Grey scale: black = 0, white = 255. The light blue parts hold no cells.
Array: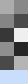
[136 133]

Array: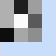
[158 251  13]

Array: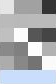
[ 52 186 252 137]

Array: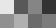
[ 51 107]

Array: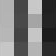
[ 33 165  67 198]

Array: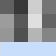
[117 223  80]

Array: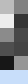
[129 237]
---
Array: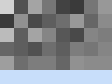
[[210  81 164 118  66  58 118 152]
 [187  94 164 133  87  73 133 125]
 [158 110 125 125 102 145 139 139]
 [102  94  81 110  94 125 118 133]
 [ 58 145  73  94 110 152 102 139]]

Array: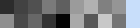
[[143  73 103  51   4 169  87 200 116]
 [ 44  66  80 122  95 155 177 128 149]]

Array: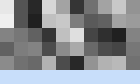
[[239  84  32 192 200 125  90  97 163 155]
 [231  84  40 215 163  53 113 163 200 147]
 [139 113 105 178  76  40 147 178 185 113]
 [131 119  97  53 192 223  69  47  32 131]
 [ 97 125 131  76 139 170 105  76  69 119]]

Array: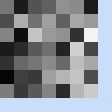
[[132  13 196 153 145  49 243]
 [125  57  89 132  42 181 202]
 [118  27  83  96 145 138  27]
 [ 77 173 112 159  96 167 153]
 [ 49 104 118 138 104 189 167]
 [ 27  42  89 112  35 208  70]
 [  7  64  57 159 181 196  77]]

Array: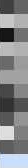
[[221 127]
 [198 178]
 [185 178]
 [162 162]
 [107 155]
 [ 94 107]
 [ 87 148]
 [ 72 133]
 [ 65 100]
 [ 51  80]
 [ 22 113]]

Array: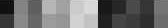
[[ 54 137 103 155 149 210 195  33  68  60  47 109]
 [ 17 131  95 182 161 203 216  25  39  75  54 116]]

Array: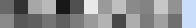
[[138  88  96 117  96 124 154 179  72 173 124 160 111]
 [104  50 167 185  24  80 233 154 191 138 131 199 146]]

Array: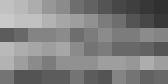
[[201 193 193 179 166 158 145 124 110  84  71  55]
 [193 185 173 151 139 110  98  84  71  63  55  48]
 [185 173 166 158 166 139 116 124 104 104  98  84]
 [179 158 139 124 145 145 145 158 158 151 173 158]
 [116  84  84  92  92 116  92  84 132 116  98 104]
 [ 92 104 132 132 139 110 124 139 124 124 139 132]]
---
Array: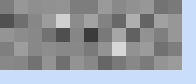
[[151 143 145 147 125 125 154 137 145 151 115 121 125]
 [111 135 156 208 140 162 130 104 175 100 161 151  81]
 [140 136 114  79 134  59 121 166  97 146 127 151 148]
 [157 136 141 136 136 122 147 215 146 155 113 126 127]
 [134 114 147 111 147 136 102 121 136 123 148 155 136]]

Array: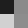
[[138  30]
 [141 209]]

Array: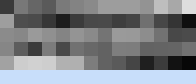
[[120 102  90 122 131 138 157 157 157 147 190 168 221  58]
 [ 78  75  55  29  59  73  74  62  69 112  71  52  15 158]
 [135 154 144 132 148 138 116 154 153 141 114  72  75 139]
 [ 93  59 124  73 113 104  98 126 125  99 100 101 114 134]
 [205 209 206 177 176 125  98  90  69  31  60  18   7 162]]

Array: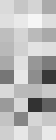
[[198 212 170 218]
 [233 246 222 223]
 [212 186 169 190]
 [208 227 222 185]
 [224 151 124 169]
 [231 141  56 118]
 [185 184 200 217]
 [215  50  96 154]
 [133 214 199 195]
 [231 198 233 207]]

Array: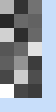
[[ 51 114 181]
 [105  98  39]
 [ 45 104 209]
 [105 226  86]
 [147  60  95]
 [204  78  71]
 [ 71  60 254]]

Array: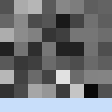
[[171 182  90 135 125  94  99  82]
 [138  75  85  25  68 113  94 102]
 [140 129  53  63 118 118 109 173]
 [116  46 119  34  33 114  78  33]
 [ 56  63 107  89  77 106  94  89]
 [ 66 106  68 225 107 131 132 183]
 [ 75 166 150  60 197   9  80  49]]

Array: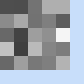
[[ 77 115 175 175  78]
 [169 114 127  93 139]
 [ 67 158 144 245 104]
 [ 63 186 133 124 194]
 [159 120 127 179 104]]

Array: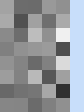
[[108 107 153 144 163]
 [ 81 161 111 170 170]
 [109 189 144 240 138]
 [145 151 155  78 128]
 [132 106 129 218 146]
 [130 185  87 160 157]
 [114 118 167  48 104]
 [133 107 128 144 134]]

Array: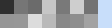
[[118 107 198 121 206 115  47]
 [151 220 185 136 142 162 150]]
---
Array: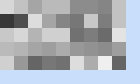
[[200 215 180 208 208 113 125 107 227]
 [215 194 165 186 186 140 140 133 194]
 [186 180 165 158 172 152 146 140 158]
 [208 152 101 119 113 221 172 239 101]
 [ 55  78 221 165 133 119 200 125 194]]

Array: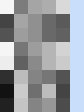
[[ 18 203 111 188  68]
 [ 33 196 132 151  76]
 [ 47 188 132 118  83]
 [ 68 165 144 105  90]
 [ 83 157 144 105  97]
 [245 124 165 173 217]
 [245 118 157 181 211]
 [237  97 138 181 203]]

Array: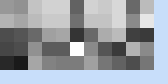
[[179 166 187 202 202 112 195 195 216 138 230]
 [152 145 195 210 210  98 210 202 216 105 187]
 [ 77  85 105 160 166  52 105 172 187  64  58]
 [ 70  77 145  92  92 254 138  85  58 179 138]
 [ 40  26 166 130 124 124 160 118  98  77 118]]

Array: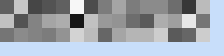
[[ 96 199  70  83  96 247  76 124 165 124 139 139 109  55 187]
 [117 139 131 124 147 211 187 102 165 181 181 205  90 102 205]
 [193  83 131 165 173  22 193 153 147 109  90 173 159 231 117]]

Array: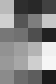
[[153 167 207 246]
 [146 159 180 240]
 [119 113  78  33]
 [139 107  93  27]
 [207  85 126 199]
 [186  46  40  65]]

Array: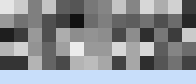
[[180 209 147 100 160 236 153 153 215 167 215  93 133 108]
 [229 203 127 196  93  85 120 133 196 133 215 173 209  60]
 [153 114 127  79  60  17 108 127 100  93 114  79 108  38]
 [ 30  60 153  79 173 141 147 141  73 141  46 120  60 203]
 [ 52  52 180 100  73 180 188 167  66 167  46  85 114  66]]
